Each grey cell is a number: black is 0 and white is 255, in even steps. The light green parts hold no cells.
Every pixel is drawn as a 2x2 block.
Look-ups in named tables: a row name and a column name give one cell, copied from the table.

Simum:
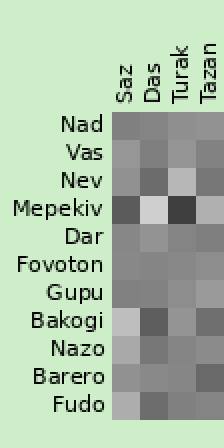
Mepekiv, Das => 207
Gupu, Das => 130
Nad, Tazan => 146
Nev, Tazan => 119
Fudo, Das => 109
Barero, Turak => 134
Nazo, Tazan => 139
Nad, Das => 132
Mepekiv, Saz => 91
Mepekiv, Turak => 63
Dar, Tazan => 127
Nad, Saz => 128
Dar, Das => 147
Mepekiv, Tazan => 176
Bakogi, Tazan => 111
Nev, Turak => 183
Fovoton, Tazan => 141
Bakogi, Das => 94

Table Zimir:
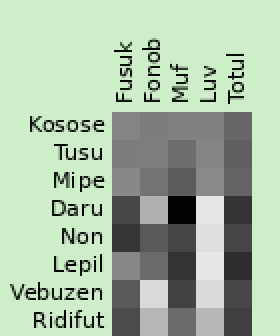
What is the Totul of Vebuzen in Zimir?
72
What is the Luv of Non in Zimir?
223
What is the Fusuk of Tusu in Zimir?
124
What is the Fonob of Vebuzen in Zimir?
217
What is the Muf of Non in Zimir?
69
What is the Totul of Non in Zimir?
68
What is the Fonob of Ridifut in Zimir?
182
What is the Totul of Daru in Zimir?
52
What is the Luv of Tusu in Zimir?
132
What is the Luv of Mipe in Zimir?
137
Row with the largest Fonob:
Vebuzen

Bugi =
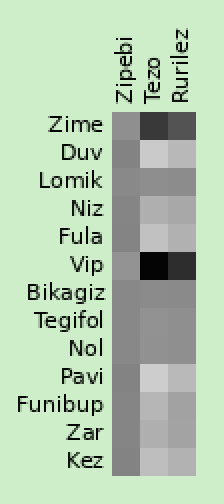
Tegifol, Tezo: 146
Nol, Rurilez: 143
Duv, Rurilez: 184
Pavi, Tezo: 205
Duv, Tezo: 202
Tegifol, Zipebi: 136

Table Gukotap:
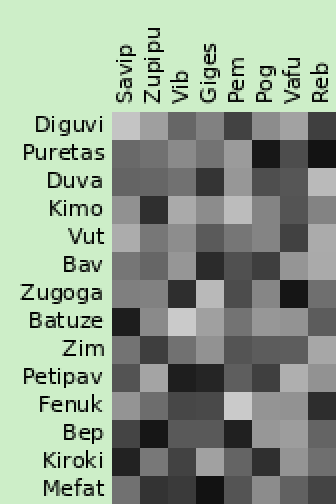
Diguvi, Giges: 129
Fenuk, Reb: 45
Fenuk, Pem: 202
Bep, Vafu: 157
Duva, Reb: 186
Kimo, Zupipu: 47
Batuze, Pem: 115
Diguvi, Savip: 196
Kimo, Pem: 188

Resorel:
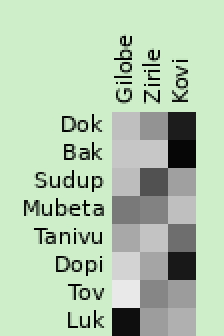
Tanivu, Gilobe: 168
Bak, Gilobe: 198
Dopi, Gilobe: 211
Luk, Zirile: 157
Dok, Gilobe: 191
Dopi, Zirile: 165
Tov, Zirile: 134

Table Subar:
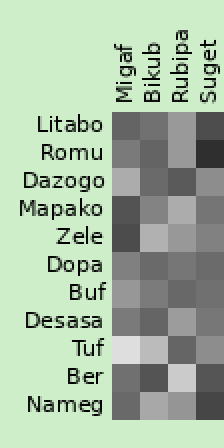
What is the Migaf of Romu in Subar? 122
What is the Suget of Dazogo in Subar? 141
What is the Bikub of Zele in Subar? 177
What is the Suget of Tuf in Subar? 141
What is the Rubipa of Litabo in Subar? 153
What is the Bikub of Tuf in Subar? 187
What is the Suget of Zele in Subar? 129
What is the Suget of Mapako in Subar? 117
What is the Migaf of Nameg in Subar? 105
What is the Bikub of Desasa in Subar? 101
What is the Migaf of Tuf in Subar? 222
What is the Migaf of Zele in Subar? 76
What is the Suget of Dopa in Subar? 107
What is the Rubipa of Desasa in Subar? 156
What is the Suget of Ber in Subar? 85
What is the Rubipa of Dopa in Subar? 118
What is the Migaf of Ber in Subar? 112
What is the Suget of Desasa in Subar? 119
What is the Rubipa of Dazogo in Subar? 90
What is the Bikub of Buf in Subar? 123
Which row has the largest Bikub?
Tuf

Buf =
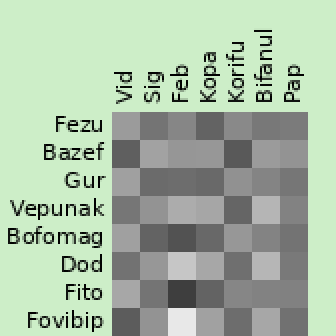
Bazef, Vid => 95
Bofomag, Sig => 99
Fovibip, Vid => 92
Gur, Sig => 107
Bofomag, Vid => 160
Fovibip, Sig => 147
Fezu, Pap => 123
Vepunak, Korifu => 101
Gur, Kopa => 105
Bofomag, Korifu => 151
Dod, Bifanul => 182
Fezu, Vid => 155
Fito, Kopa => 99
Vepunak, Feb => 172
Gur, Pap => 118

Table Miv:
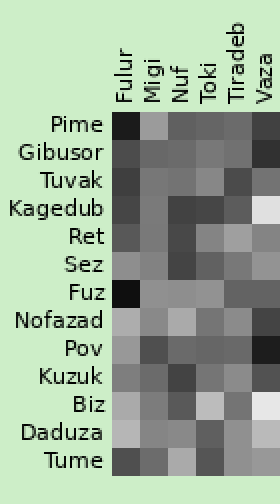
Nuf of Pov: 106
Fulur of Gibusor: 76
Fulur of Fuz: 15
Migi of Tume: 108
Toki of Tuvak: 135
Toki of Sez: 97
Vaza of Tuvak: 115
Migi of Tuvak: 119
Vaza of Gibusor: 49
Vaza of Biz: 231
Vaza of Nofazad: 68
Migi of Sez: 130

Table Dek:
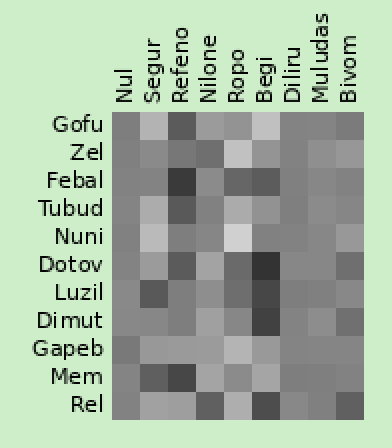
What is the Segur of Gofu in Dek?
179
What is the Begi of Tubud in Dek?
146
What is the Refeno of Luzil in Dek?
126
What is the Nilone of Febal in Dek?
139
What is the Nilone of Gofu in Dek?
155
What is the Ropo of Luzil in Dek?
110
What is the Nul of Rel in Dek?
130
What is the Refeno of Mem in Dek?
71
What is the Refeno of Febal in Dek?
58
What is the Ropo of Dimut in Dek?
135
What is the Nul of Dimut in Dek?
136
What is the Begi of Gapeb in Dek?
153
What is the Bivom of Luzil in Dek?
136
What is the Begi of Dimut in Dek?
65
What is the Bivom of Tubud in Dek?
134
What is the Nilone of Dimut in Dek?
160

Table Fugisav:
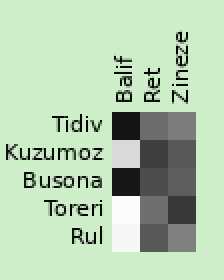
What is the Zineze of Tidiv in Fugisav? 125
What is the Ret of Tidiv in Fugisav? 108
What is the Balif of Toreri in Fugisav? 251
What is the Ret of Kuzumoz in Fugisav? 63
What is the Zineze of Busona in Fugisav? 94
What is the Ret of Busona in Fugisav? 77
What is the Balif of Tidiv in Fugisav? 20

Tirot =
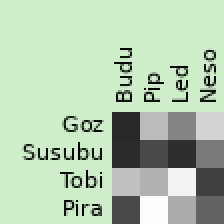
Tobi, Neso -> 64
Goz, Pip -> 187
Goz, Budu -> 40
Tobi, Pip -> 177
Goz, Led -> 133
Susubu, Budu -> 43
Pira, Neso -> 99
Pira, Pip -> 253
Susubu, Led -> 46
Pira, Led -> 171

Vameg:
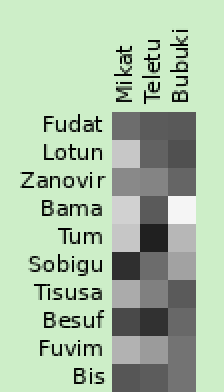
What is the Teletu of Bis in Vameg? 92
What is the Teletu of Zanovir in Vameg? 132
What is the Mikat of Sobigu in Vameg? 47
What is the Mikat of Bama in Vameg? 209
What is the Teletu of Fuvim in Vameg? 155
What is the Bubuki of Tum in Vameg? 183

